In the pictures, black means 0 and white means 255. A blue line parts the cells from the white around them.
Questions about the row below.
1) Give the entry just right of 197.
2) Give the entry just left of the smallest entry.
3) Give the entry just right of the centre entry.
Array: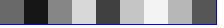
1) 243
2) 105
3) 197

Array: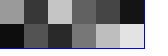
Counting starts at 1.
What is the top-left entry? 154
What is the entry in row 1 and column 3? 197
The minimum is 13
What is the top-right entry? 20

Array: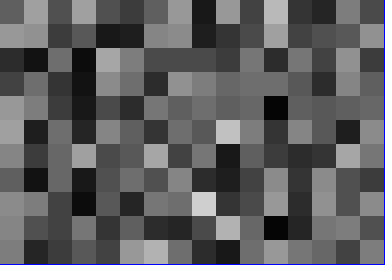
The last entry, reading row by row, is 125
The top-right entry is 74
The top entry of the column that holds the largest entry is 24
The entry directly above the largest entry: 44
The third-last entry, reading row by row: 103
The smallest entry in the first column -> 44
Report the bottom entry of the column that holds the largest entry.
44
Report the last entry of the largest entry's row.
139
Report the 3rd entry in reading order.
80
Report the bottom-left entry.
125
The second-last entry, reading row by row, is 66
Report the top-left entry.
95
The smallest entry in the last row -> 24
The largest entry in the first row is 185
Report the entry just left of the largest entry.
110
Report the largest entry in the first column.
160
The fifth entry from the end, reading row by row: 152
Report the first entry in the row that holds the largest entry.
139
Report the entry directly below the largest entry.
74
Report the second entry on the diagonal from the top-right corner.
88
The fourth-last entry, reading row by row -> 118
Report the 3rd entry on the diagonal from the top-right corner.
66

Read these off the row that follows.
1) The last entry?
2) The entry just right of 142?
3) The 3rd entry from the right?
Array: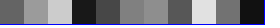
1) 17
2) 87
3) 225

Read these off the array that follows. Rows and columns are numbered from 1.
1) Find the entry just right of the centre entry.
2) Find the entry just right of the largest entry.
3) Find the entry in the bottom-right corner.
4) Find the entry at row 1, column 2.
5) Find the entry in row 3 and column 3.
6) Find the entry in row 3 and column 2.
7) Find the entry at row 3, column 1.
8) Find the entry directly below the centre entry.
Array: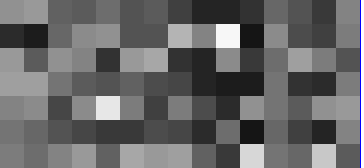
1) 36
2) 21
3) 91
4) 153
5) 145
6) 91
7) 153
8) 124

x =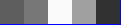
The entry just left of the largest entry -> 119
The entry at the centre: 250

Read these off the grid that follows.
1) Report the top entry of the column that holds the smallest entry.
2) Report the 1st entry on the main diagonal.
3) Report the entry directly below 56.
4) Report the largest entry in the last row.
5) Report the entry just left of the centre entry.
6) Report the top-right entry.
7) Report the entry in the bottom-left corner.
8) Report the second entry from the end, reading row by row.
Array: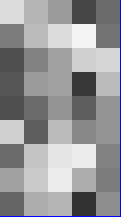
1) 70
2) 220
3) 94
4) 180
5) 107
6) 107
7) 101
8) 50

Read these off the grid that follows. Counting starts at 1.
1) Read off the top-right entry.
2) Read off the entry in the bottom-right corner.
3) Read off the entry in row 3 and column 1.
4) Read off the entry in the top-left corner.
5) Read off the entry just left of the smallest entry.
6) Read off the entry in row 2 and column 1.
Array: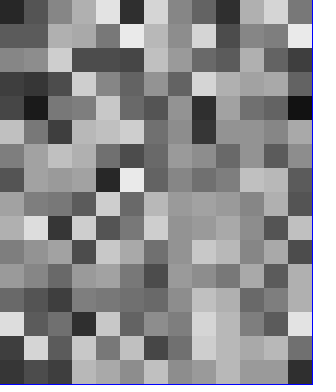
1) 120
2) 47
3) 134
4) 39
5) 99
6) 91

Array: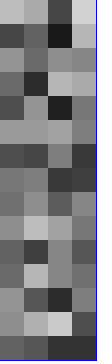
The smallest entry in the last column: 51
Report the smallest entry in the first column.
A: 70
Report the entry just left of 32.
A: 148
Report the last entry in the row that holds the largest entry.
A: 210
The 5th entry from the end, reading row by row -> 78
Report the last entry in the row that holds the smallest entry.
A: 182
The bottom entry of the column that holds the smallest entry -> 51
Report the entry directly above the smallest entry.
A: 70
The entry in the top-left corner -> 189
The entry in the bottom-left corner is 98
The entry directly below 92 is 162

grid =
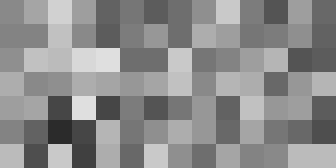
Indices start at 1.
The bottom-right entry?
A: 187
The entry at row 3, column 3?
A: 187
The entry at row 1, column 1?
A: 137
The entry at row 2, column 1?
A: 131
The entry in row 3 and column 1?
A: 143
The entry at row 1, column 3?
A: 209
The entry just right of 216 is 223
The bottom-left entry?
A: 187
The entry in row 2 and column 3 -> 193
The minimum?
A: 43
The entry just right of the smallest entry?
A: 70
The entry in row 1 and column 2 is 165
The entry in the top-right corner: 104
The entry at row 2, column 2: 131
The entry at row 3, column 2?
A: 193
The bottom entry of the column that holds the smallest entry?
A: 201

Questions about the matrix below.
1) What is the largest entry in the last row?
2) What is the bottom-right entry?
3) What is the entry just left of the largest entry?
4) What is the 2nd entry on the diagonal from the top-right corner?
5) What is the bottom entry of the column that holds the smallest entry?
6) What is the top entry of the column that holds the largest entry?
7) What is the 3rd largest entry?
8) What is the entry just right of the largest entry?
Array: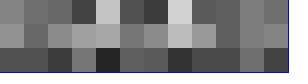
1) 118
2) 67
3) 59
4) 124
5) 37
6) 210
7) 188
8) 89

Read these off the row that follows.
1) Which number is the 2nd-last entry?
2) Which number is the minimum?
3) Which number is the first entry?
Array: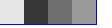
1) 111
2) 55
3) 229

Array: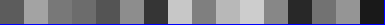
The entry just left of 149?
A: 114
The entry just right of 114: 149
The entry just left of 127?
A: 199

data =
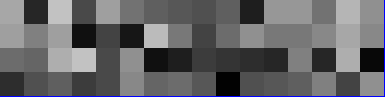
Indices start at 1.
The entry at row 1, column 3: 194
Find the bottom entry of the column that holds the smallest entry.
2
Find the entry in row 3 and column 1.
108
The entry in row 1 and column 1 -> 167
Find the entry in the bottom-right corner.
144
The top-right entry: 144
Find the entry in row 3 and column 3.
174
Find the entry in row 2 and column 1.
159
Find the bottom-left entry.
45
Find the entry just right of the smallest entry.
80
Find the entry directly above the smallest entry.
52
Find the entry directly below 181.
167
